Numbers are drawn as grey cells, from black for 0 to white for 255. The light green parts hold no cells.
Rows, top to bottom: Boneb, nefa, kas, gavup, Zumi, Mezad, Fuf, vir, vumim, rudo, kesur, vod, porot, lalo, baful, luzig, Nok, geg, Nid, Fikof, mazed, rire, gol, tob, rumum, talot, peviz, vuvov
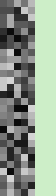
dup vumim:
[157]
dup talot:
[130]

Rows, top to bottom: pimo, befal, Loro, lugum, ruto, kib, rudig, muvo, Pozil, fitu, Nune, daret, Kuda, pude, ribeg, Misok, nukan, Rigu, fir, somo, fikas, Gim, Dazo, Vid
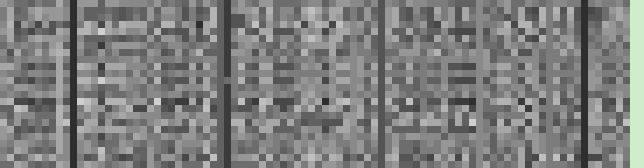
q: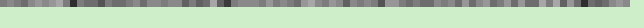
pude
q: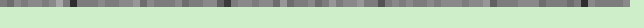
Pozil
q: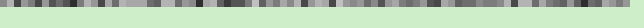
lugum
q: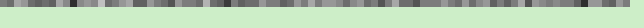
Gim
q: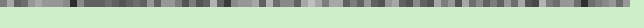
kib
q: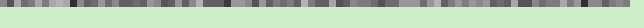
muvo

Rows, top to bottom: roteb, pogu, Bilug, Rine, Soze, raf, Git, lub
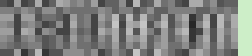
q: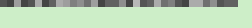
roteb
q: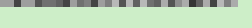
Bilug

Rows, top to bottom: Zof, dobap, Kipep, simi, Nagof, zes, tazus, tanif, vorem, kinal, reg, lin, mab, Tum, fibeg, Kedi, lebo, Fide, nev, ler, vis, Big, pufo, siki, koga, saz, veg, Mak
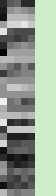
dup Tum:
[145]
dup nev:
[200]
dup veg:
[58]
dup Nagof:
[73]
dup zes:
[73]
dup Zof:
[42]
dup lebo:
[185]

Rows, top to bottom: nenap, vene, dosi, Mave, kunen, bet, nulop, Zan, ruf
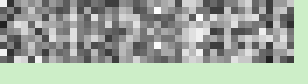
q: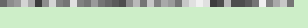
kunen
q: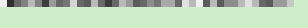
Zan
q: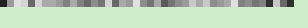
Mave

